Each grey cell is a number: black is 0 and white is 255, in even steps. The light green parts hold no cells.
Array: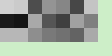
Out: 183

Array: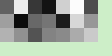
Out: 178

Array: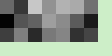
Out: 62

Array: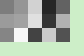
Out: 133

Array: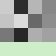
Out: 120

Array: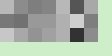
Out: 199

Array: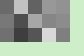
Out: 112
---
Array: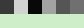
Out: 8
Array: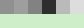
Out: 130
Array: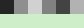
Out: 209
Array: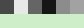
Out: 101
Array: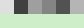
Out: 159
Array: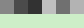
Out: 50
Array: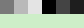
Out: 228
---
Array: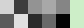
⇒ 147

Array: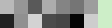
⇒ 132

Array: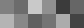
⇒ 144

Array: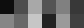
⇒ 84

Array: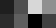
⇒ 79

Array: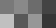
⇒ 137

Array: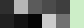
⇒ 91

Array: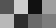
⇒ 206

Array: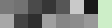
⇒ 86

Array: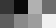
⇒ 8
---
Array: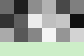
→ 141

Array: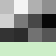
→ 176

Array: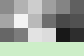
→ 205

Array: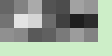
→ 170

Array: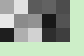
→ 91

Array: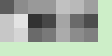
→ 153

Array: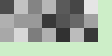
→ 132

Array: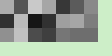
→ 201

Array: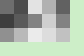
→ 227
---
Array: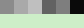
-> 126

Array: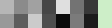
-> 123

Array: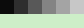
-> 164

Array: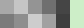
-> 161

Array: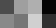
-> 208

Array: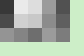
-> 155

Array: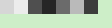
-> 186

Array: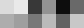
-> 98

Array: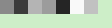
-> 249
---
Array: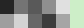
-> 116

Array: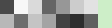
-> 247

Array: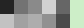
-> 115

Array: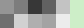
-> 125

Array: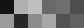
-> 176

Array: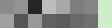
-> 147

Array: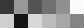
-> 152

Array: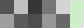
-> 192

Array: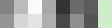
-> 187
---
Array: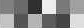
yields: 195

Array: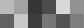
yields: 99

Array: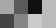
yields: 69

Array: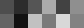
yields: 100

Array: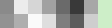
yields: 146

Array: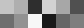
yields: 110

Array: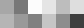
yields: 181

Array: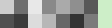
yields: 80

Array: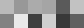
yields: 130
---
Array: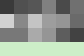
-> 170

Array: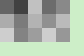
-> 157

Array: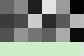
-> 116

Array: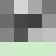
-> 185

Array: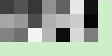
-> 244

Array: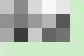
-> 202

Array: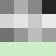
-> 188

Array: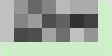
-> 78

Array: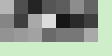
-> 162
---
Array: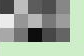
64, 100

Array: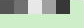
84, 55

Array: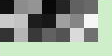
17, 112

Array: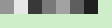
148, 31

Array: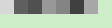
215, 167

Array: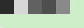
43, 137
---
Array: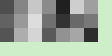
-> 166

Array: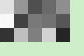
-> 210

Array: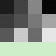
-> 107

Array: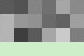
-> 202

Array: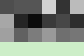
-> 111

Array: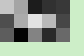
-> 42
